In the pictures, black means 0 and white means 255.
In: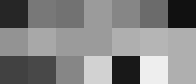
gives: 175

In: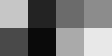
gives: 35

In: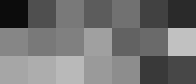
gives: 98

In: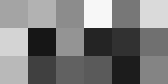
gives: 36

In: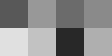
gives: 152

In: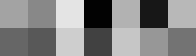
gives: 178
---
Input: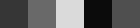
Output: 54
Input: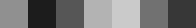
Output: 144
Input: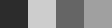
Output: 44
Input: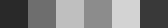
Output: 41
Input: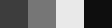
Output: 61
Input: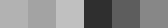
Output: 178
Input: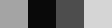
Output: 164
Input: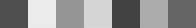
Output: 79
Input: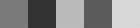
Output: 122
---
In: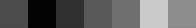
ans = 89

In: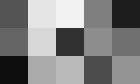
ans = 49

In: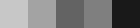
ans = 99

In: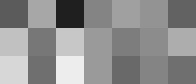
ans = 154

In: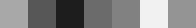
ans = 107

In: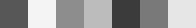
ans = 188

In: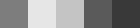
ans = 196

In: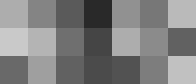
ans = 69

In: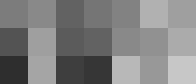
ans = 98
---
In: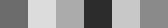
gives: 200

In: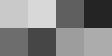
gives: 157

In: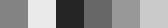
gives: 152

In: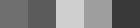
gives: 158

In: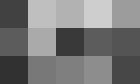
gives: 141

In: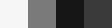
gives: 22
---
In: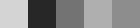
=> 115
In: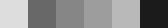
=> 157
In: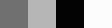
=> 182
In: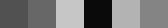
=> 10
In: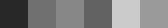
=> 98
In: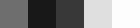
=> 56
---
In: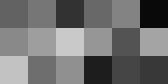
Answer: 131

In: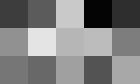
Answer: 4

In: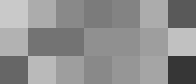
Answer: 172

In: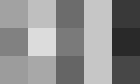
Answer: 198

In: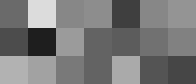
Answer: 135

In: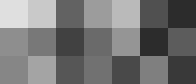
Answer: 80

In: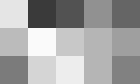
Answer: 145

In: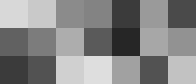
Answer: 154

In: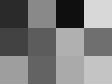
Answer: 15
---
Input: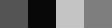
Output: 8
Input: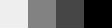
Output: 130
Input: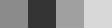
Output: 52
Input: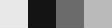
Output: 20
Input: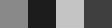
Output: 28
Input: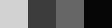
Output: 60
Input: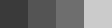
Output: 84
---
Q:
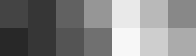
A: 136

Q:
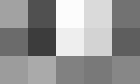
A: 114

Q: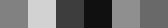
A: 105

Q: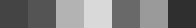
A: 47

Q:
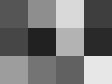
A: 62

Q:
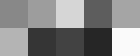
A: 165

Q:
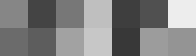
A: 237

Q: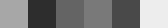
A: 237
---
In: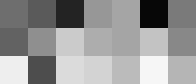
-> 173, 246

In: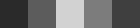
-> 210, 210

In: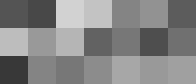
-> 98, 210

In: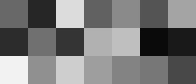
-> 177, 242

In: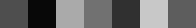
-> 113, 200

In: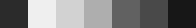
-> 174, 239

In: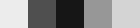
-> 22, 236

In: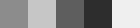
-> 94, 239

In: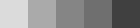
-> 133, 219
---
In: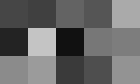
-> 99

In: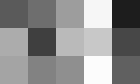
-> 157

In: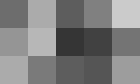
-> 93

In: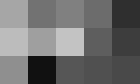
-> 128

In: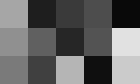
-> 58

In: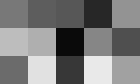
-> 87
